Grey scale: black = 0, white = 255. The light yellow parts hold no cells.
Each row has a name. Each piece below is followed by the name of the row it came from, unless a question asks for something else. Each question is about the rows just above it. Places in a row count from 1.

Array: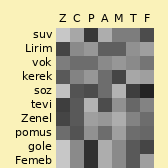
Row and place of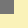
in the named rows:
vok, 7
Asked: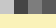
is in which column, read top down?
Z
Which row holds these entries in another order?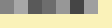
kerek

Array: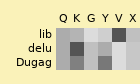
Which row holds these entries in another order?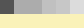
delu
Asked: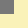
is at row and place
Dugag, 4
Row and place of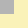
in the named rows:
lib, 2

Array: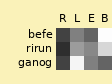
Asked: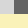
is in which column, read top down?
B
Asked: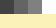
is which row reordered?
befe

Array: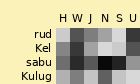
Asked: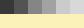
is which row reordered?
Kel
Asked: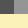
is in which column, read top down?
U
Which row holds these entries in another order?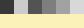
rud
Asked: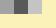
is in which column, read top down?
J

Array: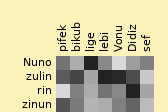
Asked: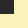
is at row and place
zulin, 5
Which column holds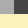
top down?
bikub
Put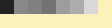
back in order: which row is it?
Nuno

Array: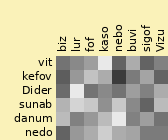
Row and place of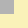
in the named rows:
sunab, 1
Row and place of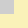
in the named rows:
nedo, 4
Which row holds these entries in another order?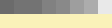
Dider
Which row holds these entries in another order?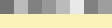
danum
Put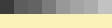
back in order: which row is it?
kefov
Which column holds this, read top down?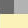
biz
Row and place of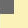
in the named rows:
Dider, 1

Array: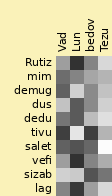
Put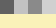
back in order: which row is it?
demug
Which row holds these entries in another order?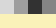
Rutiz

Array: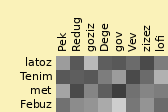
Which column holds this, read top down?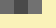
Vev
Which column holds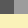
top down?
gov
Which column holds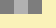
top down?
lofi
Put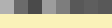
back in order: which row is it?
Tenim
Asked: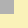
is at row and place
Tenim, 8

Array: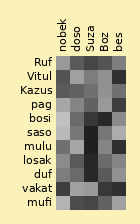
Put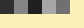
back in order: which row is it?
mulu
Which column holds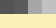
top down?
nobek

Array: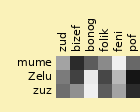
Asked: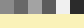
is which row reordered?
mume
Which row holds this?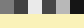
Zelu
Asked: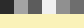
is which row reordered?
zuz
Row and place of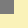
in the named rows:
Zelu, 1
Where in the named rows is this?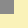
mume, 4
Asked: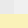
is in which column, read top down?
bonog

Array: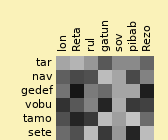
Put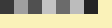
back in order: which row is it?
tamo
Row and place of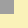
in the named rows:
tamo, 5
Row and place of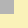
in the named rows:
tar, 2
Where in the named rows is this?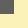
nav, 1
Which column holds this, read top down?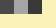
pibab

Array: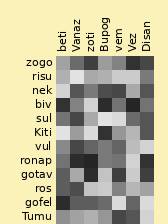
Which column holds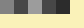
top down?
Vanaz
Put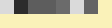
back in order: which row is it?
gofel
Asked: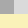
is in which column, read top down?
zoti
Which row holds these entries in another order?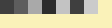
gotav
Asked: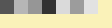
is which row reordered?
Kiti
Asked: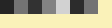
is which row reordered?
biv

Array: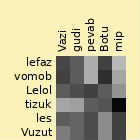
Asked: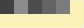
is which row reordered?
Vuzut
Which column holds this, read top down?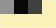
mip
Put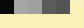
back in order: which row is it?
tizuk
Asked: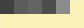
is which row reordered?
les
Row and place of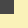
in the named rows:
lefaz, 1
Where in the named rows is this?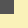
tizuk, 4
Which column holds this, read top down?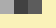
pevab

